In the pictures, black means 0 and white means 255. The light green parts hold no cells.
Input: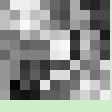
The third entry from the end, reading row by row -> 211
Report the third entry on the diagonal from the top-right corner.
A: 127
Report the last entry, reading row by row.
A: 238
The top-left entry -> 139
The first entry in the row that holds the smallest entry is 149
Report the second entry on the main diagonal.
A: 159
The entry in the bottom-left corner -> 159
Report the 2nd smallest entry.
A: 17
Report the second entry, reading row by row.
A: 238
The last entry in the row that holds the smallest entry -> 170
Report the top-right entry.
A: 60
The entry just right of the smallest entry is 81
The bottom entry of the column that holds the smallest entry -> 26
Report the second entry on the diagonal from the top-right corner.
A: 72
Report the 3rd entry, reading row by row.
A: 238
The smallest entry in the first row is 36

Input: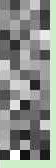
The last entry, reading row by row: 26
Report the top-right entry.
97
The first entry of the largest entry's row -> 46
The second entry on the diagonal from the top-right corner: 124
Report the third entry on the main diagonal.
115
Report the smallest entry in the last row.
17
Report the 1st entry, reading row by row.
124
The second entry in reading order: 67
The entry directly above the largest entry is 79
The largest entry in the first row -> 202
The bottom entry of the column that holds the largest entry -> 255
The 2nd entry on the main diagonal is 124
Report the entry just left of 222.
106
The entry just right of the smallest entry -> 133

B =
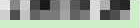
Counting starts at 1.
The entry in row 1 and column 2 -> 134
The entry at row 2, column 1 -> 206
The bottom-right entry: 154
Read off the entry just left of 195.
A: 78
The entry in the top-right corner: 36
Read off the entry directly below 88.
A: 99
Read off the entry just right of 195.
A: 99
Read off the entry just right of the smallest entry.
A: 111

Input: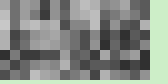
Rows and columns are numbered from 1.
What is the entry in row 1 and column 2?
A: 112
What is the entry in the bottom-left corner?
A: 78
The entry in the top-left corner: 166
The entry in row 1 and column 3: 157
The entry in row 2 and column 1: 189
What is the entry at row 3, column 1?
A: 200
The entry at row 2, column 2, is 112
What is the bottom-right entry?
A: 146
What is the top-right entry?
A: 90
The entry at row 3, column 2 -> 112

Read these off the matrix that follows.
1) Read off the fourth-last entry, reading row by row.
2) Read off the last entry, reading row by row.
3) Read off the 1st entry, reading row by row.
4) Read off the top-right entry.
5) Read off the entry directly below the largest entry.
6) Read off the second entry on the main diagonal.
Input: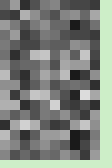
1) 143
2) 155
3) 104
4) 58
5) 81
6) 58

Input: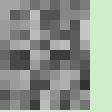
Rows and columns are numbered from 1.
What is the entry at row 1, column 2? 166
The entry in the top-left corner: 166
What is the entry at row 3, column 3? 156
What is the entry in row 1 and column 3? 145
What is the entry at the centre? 156
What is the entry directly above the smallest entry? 72
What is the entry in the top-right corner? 123
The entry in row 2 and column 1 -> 166
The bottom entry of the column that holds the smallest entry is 114
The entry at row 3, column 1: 156
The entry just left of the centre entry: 176
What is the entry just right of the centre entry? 61
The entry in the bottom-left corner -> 114
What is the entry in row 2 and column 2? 92
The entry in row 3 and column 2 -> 145

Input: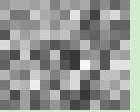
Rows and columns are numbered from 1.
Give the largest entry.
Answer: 245
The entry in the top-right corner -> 129
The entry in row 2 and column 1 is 180
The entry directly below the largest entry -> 141
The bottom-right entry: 129
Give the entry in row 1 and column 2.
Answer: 169
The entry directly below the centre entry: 85
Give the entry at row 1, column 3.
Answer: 169
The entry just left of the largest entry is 56
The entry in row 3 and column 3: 141
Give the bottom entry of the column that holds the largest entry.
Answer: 85
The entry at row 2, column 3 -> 119
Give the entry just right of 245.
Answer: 169
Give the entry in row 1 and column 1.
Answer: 150
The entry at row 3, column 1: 129
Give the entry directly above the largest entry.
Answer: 141
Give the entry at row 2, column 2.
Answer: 119
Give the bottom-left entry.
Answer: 108
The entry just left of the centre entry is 192

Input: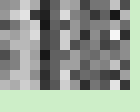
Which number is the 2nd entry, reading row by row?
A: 151
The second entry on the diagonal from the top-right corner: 23
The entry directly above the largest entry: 172
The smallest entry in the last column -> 45
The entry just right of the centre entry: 77
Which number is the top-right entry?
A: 77
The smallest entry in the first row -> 45
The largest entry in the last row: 227
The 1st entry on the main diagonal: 141
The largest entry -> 246
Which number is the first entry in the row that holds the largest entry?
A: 172
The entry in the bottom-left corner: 184
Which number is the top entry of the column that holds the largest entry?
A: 194
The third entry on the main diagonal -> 172
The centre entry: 206
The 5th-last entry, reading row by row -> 45
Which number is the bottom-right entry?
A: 54
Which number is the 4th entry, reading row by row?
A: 172
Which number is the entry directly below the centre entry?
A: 97
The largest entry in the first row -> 206
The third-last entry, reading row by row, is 87
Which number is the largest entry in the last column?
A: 184

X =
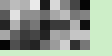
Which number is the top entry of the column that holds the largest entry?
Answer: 234
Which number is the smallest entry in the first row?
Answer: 5
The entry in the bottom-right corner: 119
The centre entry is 25
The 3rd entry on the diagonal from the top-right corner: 58
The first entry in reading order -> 155
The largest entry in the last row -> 207
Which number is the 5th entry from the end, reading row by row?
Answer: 109
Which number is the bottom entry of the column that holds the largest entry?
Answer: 35
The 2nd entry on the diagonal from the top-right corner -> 119
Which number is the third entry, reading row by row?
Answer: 178
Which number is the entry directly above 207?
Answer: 155
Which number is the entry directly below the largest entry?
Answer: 143
